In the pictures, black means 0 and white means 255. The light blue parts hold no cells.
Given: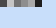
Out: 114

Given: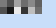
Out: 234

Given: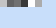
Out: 113

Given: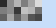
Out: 98

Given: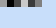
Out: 72

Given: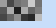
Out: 142

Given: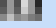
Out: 137

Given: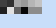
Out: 94
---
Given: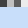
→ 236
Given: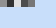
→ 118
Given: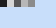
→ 139
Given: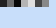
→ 136
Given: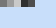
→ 77
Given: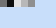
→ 143
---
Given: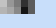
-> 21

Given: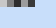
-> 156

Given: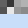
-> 150

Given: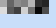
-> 7

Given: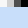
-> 79

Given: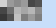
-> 154
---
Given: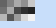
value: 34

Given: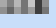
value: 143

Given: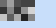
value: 211

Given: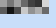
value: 213

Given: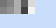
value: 217

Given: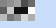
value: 254
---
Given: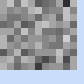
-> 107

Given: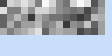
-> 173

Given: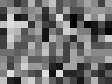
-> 37

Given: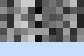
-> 34

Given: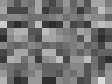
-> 136

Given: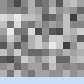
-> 192

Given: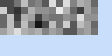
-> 145

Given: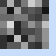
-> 147

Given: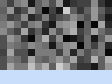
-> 8
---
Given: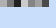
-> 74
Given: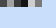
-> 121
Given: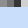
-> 208
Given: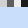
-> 27
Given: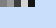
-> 20
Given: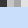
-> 226
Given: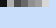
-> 214
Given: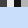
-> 180
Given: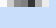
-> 235
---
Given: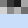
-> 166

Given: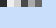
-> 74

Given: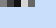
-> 213

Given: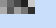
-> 33

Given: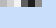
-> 95

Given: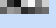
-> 194
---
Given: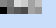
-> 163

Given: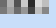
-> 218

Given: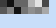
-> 226

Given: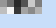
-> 202

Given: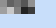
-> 86

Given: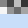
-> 190

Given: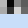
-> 133

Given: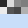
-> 138

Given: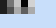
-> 6
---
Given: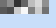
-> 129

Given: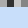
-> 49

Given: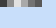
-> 169

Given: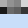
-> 106

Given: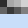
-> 56

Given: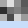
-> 75

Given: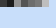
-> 109

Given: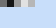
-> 156

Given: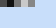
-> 119
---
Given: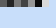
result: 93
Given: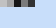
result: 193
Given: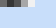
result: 108
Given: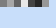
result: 125
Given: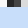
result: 248
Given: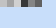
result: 194
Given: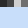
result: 42
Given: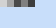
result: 210
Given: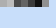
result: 174
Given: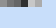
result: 144
